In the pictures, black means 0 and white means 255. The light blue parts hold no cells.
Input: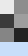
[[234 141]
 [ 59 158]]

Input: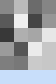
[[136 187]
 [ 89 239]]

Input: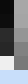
[[ 10 167]
 [ 13 165]]

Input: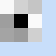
[[249 210]
 [158   2]]

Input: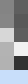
[[132  95]
 [134  88]]

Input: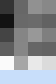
[[ 52 103]
 [ 18 105]]
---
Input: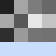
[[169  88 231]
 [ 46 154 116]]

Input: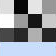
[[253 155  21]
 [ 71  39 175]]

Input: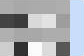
[[ 67  59 217]
 [176 167 168]]

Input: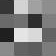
[[106 113  46]
 [ 31 228 217]]

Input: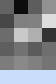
[[ 71 128 129]
 [108 201 175]]

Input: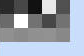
[[106 255 114]
 [144 138 144]]
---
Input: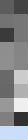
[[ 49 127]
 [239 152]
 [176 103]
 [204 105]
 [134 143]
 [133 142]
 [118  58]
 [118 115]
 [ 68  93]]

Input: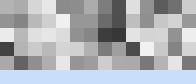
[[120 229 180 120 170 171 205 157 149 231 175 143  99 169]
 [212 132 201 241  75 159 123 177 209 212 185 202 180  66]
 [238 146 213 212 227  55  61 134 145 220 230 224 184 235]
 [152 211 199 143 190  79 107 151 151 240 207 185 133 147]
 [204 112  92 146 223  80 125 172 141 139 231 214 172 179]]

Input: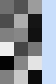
[[ 11 200 128]
 [228 134   3]
 [119  69 238]
 [ 17 135 128]
 [ 21 174  76]
 [156  82 112]]

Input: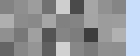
[[143 144 123 135 209  96 149 136 101]
 [177 156  61 125 133  84 160 120 144]
 [157 156 165 132 129 166 137 140 175]
 [133 145 166  74 206 113 157 143 131]]

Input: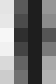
[[177  30 112 204]
 [169  30 100 217]
 [121  30  68 241]
 [ 85  30  47 247]
 [139  30  75 231]
 [150  30  90 228]]

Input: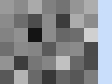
[[125  87 101  56 105 179  88]
 [ 75 103 193 133 118  61 147]
 [ 74 139 133  90 133 138 111]
 [208 109 103 140  20 145 131]
 [139 172  60 140  77 109 139]
 [173 149 115 128 170 139 154]]
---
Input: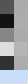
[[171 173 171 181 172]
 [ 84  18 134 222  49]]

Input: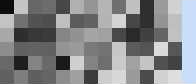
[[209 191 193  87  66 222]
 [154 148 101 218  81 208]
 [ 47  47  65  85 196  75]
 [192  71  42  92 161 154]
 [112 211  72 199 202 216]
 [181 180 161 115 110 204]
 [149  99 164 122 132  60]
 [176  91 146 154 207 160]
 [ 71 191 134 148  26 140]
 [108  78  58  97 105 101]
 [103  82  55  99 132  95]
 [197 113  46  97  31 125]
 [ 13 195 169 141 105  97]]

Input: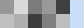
[[ 64 189]
 [153 127]
 [123  61]
 [217 175]
 [151 192]]

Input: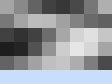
[[175  97 198 165  74]
 [119 106 224 214 126]
 [ 73 130 212 230 173]
 [ 55 161 167 205 197]
 [ 65 186 109 147 191]
 [ 99 188  65  82 162]
 [137 164  50  36 125]
 [165 120  65  29  99]]

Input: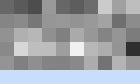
[[190 140 124  47 151]
 [161 111 149 148 180]
 [203 163 132 173 115]
 [108 153 151 184 172]
 [ 93 147 170 241 137]
 [103 152 128 158 130]
 [153 150 144 189 131]
 [ 77 119 183 190 143]
 [ 90 138 176 215 128]
 [103 133 146 137 148]]

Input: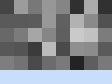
[[ 49  81 124  90 121]
 [171 138 193 140  94]
 [ 48 178 202 143  35]
 [133  96  95  74 122]
 [151 152 134 187 108]
 [120  91 166  59  74]
 [156  90 123  84 115]
 [ 69  90 104  88 126]]
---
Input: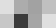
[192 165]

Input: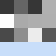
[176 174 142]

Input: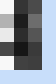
[ 75  29 234]

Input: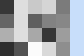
[123 130 168  82]

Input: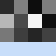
[125 245  62]

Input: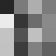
[124 108  82 194]

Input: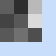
[185  88  88]

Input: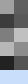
[95 60]

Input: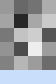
[173 167 195 147]
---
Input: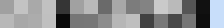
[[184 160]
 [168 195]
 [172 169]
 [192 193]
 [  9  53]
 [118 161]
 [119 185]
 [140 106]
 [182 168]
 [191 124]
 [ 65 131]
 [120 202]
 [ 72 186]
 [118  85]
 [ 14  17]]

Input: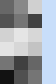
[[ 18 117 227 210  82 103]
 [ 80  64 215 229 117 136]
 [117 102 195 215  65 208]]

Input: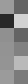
[[155 148 147 144  40 156]
 [123 186 129 100 210 100]]

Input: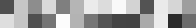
[[222  79]
 [197 198]
 [ 79 141]
 [117 217]
 [252 127]
 [179 181]
 [118 235]
 [ 84 220]
 [ 68 249]
 [ 67 211]
 [170  83]
 [236 234]
 [ 43 214]
 [108 158]]

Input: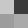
[[157 200]
 [170  59]]

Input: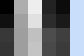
[[ 52  56  16   1]
 [158 158 161 173]
 [196 192 225 238]
 [ 73  77  44  35]
 [ 59  63  26  12]]

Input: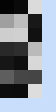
[[ 13  94  22  41 206 159   3]
 [ 12  70  14  46 208 189  10]
 [221  69 216 186  17  24 219]]
